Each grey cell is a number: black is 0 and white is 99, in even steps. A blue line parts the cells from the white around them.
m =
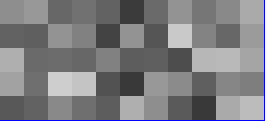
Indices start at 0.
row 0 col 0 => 55
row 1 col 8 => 51
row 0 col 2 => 40
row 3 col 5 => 22
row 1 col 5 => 57
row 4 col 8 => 22
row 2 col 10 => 64
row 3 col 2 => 80
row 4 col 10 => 73
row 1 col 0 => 38
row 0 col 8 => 46
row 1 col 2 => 57
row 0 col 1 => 59
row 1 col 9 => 40
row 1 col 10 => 60
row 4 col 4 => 36
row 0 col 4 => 38

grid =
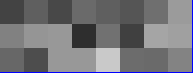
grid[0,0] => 26
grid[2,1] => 30
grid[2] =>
[40, 30, 59, 59, 78, 42, 41, 51]
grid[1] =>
[50, 58, 59, 18, 44, 25, 64, 62]
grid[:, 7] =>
[60, 62, 51]

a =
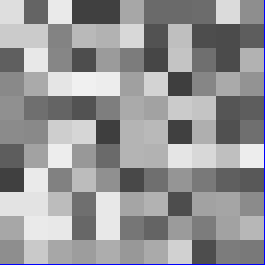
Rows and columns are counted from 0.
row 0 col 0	86
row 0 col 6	41
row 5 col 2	80
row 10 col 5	59
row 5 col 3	83
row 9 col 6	39
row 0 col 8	42
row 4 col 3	32
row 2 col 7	76
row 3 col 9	66
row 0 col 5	65
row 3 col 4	92
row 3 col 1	66
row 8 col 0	88
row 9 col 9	63
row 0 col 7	41
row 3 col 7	24
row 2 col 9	29
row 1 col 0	79
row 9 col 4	90
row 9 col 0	65
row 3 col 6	82
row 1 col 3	72
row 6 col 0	36
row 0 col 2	91
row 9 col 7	60
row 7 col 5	28
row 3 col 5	62
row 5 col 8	68
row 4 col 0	56
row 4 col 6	63
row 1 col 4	69

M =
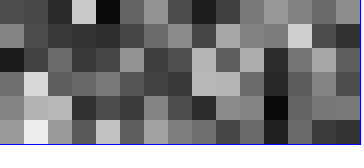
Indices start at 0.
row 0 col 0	30
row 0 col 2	16
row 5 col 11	13
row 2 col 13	65
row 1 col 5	27
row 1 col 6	42
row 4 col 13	46
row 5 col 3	34
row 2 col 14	37
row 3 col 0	43
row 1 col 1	29
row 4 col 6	51
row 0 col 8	11
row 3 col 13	51
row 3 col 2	37
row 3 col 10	42
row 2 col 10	67
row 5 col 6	63
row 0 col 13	41
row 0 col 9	25
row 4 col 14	47
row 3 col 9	70
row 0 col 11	59
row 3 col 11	15
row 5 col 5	37

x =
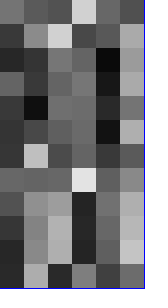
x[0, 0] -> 45
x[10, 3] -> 14
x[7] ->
[40, 39, 40, 88, 37, 53]
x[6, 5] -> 35
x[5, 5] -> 68
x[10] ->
[15, 53, 68, 14, 37, 76]
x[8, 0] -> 32
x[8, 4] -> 44
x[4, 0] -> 22
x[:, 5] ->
[31, 66, 60, 66, 45, 68, 35, 53, 68, 71, 76, 42]
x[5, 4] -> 7
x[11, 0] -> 16
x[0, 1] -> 35
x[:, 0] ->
[45, 22, 15, 39, 22, 20, 21, 40, 32, 21, 15, 16]

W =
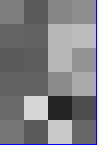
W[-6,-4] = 49
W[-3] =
[38, 38, 54, 66]
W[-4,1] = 36
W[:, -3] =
[35, 38, 36, 38, 83, 35]
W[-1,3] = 40
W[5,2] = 78

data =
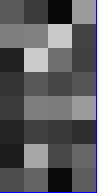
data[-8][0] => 35
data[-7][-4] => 49
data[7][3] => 36
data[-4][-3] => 49
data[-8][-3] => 23
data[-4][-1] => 60
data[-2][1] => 65
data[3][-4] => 20

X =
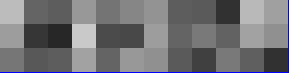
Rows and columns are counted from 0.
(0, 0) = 73
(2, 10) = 37
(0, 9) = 19
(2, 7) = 35
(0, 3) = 59
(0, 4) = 45
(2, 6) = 56
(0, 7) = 36
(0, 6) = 57
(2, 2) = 36

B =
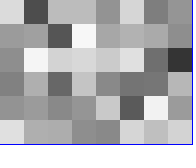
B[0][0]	85
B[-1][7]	82
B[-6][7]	58
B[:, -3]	[83, 69, 87, 45, 35, 83]
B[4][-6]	53
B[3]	[50, 68, 40, 76, 53, 45, 46, 71]
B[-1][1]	68
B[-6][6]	49
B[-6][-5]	73
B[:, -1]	[58, 55, 20, 71, 60, 82]
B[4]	[57, 60, 53, 58, 78, 35, 94, 60]

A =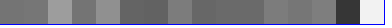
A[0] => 45
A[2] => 61
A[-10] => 38
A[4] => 56
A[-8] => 40

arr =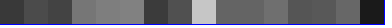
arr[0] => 22
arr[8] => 77
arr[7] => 31
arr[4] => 49
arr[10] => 39
